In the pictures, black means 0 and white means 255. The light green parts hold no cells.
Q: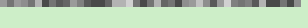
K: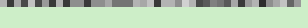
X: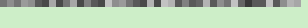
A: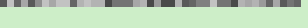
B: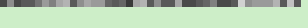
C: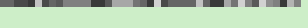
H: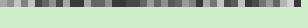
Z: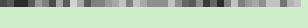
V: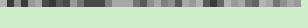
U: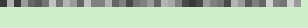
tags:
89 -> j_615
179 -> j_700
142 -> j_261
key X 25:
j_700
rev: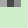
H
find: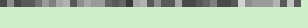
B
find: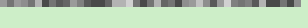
Q

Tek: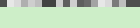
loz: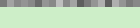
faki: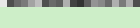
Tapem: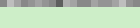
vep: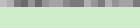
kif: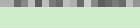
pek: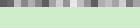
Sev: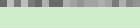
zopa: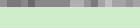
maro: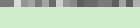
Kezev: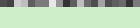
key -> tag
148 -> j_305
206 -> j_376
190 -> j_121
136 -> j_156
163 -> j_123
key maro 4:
j_305
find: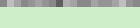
Tapem
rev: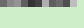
faki
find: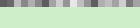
pek

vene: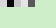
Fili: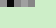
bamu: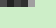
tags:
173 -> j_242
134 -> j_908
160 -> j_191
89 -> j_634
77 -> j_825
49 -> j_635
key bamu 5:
j_191
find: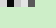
vene
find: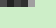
bamu
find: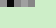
Fili

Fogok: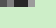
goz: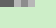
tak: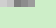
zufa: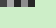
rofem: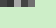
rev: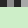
zufa
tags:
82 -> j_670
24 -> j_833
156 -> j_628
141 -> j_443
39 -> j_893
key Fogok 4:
j_893
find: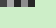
zufa
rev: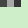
rofem
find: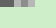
goz

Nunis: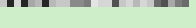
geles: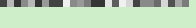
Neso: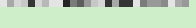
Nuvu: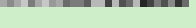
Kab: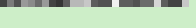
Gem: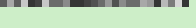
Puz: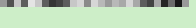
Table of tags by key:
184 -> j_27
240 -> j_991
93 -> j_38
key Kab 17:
j_991
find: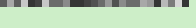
Gem
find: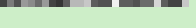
Kab

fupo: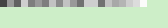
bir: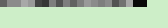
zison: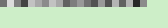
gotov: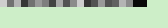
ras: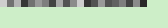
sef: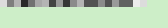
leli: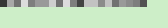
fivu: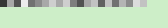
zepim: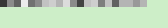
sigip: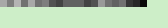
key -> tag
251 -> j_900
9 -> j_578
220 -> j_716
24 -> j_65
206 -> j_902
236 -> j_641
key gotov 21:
j_578
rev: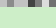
leli
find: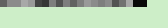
bir
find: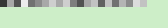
fivu
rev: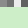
zepim

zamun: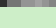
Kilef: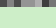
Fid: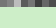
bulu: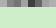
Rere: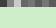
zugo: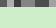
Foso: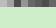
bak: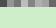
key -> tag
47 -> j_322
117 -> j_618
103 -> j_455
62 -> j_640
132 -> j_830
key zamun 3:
j_618
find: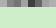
bulu
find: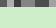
zugo
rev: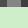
zugo

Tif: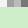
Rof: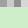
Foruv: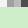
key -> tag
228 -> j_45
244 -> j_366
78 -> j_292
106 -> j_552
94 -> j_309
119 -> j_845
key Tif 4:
j_845
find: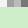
Tif
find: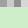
Rof

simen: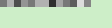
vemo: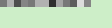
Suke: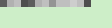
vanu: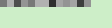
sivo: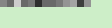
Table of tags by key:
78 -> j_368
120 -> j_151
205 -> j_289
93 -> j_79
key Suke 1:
j_79
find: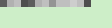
Suke
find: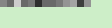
sivo

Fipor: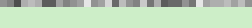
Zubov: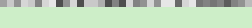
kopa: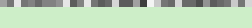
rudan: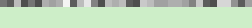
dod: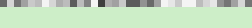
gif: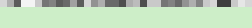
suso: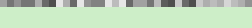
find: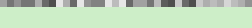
suso
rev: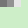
dod
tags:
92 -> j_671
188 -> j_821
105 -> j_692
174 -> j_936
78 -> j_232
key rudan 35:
j_671
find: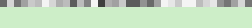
dod
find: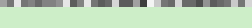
kopa

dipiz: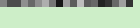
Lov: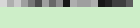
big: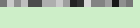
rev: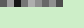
dipiz
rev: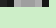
Lov
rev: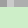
big
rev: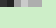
big

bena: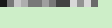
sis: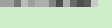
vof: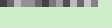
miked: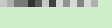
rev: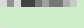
bena
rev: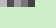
vof
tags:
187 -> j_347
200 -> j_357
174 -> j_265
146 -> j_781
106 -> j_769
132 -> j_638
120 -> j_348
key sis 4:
j_347
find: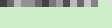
vof
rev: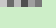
vof

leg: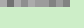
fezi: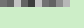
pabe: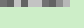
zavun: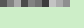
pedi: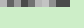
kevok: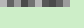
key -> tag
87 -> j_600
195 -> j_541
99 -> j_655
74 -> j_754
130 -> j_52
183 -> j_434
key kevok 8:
j_754
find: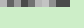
pedi
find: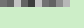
fezi
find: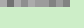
leg

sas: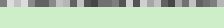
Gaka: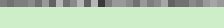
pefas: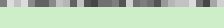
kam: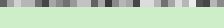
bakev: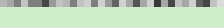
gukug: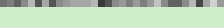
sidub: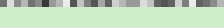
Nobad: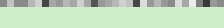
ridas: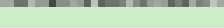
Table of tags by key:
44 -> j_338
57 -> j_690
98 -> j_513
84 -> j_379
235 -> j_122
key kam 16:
j_690
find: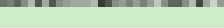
gukug

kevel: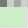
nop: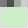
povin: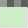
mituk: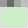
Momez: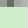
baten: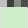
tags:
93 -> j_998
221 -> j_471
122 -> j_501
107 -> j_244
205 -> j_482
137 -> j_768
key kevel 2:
j_482
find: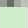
mituk

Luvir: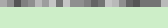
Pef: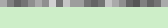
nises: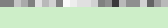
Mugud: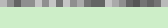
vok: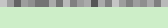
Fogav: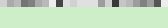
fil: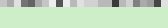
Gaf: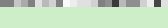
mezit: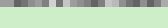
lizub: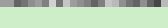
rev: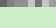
Luvir
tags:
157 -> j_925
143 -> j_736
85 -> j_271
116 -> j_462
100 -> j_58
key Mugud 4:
j_736
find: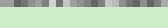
mezit
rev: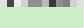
Gaf
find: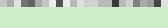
fil
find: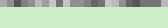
Luvir

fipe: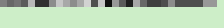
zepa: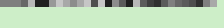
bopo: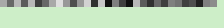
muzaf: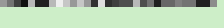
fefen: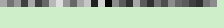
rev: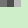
muzaf
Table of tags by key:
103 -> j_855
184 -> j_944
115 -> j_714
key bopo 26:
j_714
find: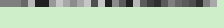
zepa
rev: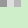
fefen
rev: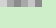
fipe

